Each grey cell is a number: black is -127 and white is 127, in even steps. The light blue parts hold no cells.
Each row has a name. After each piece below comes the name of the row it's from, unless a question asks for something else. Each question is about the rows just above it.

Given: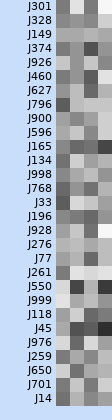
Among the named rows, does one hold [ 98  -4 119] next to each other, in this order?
yes
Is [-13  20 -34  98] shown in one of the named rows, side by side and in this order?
no
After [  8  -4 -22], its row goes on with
[20]

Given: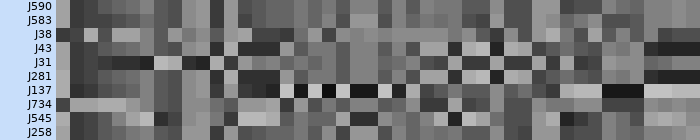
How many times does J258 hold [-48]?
6
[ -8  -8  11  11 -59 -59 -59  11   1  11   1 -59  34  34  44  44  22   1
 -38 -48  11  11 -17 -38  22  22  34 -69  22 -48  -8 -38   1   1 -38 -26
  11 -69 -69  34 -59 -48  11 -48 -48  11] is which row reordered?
J734
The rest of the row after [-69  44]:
[  56   56 -103 -103 -103   66   66   56   56]
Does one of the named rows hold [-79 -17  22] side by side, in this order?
no

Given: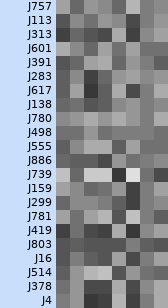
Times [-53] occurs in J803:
0
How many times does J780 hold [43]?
3

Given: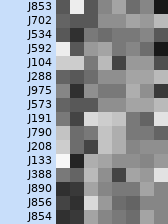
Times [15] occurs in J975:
2
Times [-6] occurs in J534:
3
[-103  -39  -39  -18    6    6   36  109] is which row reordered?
J853
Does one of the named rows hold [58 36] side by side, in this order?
no
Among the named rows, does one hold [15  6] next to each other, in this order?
yes
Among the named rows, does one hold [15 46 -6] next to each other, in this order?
no
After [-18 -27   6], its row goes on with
[6]

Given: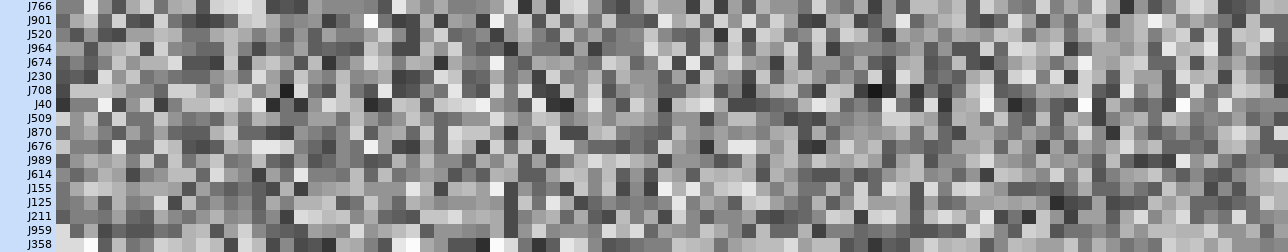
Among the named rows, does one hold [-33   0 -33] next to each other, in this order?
yes
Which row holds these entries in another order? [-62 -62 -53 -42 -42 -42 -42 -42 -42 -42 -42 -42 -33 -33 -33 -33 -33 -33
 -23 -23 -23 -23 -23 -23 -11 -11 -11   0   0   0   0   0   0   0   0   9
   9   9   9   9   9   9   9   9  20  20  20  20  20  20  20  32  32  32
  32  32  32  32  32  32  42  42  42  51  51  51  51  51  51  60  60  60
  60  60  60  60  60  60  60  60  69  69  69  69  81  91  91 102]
J989
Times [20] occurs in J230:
11

